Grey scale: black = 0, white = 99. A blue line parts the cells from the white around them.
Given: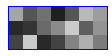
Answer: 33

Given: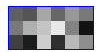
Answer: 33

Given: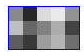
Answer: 15

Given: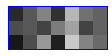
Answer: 34

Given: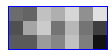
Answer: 39

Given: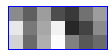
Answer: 37

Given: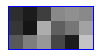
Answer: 11
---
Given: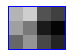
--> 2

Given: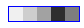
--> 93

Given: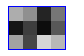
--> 34

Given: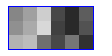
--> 73

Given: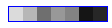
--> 43

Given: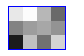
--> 57

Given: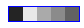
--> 14
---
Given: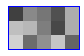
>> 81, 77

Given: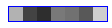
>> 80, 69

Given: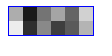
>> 92, 81

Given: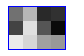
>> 91, 87

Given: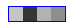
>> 77, 69

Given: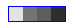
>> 88, 45

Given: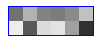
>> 92, 88

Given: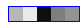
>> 91, 71

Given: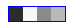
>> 96, 72
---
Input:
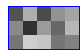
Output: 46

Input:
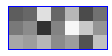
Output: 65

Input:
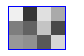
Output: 59

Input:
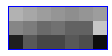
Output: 12

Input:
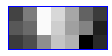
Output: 23

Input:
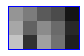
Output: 76

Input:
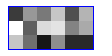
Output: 77
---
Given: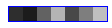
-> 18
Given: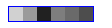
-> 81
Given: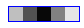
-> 74
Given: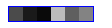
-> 29
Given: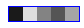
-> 10
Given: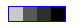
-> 78
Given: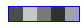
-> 30
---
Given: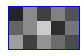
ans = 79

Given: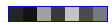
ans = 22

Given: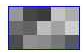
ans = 73

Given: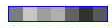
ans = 68

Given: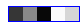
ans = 3

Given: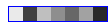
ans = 55

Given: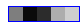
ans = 17

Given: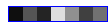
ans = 86

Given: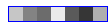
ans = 91

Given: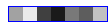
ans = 10
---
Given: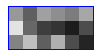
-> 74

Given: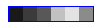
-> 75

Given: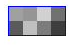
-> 74

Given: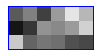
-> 81

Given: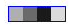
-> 68

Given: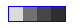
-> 44

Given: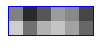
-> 76

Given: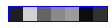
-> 60

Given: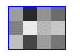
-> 77
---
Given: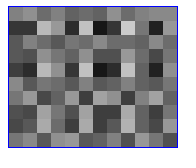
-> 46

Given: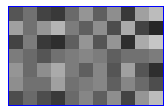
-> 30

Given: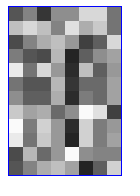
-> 33

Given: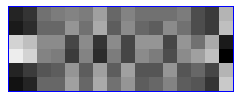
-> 7

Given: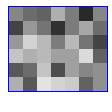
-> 68

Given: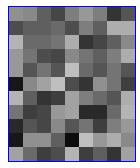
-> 63
